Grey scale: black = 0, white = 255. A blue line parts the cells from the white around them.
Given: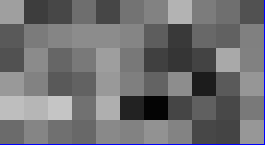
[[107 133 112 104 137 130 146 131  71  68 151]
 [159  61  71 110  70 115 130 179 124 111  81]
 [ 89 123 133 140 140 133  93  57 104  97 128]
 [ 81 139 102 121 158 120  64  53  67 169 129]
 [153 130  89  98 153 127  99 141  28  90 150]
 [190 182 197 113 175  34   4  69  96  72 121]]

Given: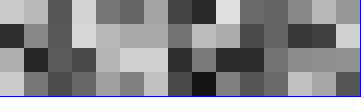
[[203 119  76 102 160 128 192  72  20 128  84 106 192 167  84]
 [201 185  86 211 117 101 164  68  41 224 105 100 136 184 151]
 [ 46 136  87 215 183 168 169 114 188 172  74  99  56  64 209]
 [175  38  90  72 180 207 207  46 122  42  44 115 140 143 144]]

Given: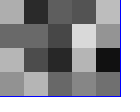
[[146 181 104 134 112]
 [174  42  94  83 189]
 [105 105  71 217 148]
 [182  76  39 181  17]]

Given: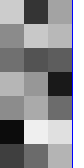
[[ 63 107 180]
 [204  52 163]
 [139 200 184]
 [112  83  93]
 [182 151  25]
 [140 170 108]
 [ 12 239 224]]

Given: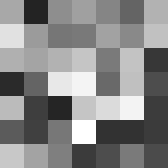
[[200 163 127  59  77 122  75]
 [168  35 142 160 133 100 178]
 [225 155 118 121 162 137 193]
 [176 164 178 197 122 195  55]
 [ 42 100 232 244 105 192  77]
 [187  62  37 197 219 243  60]
 [ 91  64 119 255  50  50  59]]

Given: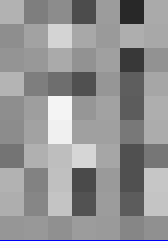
[[150 151 143 155 153 133 144]
 [177 127 139  77 155  40 170]
 [141 161 212 168 154 173 167]
 [147 152 169 145 160  56 145]
 [180 126 110  81 149  95 166]
 [142 158 243 149 162  92 174]
 [139 161 239 159 159 120 172]
 [117 176 189 213 166  80 118]
 [177 130 192  74 154  80 198]
 [174 134 196  83 155  93 195]]

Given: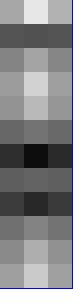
[[159 202 160]
 [167 231 178]
 [ 84  81  84]
 [132 164 134]
 [156 210 159]
 [147 185 150]
 [103 115 105]
 [ 46  13  42]
 [ 94  99  95]
 [ 60  40  58]
 [112 131 115]
 [138 174 145]]

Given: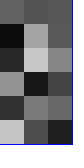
[[197  78  31]
 [ 98  83  86]
 [ 11 163  89]
 [ 40 200 133]
 [146  23  68]
 [ 49 123 104]]
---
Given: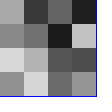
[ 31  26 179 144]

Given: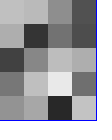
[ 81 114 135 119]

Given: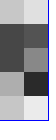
[224  71]

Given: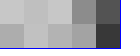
[ 83 163]

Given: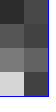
[72 85]

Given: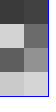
[ 65 211]
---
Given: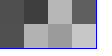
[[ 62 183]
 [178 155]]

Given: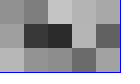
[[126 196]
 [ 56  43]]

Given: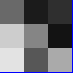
[[ 27  47]
 [133  19]]

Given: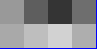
[[ 94  52]
 [190 210]]

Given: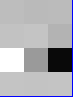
[[186 187]
 [196 179]]

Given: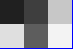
[[ 62 199]
 [ 93 243]]

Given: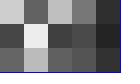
[[ 98 191]
 [237  64]]
